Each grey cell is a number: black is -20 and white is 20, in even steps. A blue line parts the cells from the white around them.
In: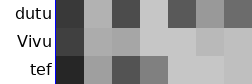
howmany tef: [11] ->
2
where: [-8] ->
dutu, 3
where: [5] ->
tef, 2
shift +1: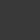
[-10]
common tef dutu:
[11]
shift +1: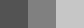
[-6  1 12]

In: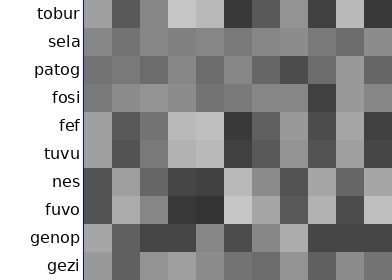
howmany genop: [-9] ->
5
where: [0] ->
sela, 4
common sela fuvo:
[1]

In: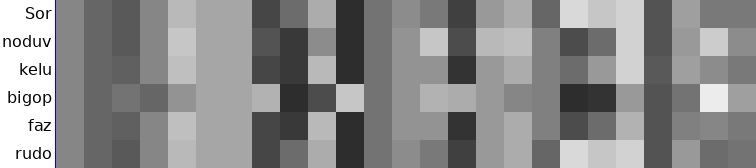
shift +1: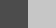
[-7 12]
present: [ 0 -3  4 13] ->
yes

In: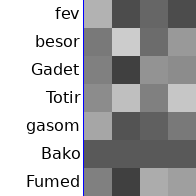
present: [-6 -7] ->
no
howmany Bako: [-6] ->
4
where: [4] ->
besor, 4
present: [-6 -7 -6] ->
no
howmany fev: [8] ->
1

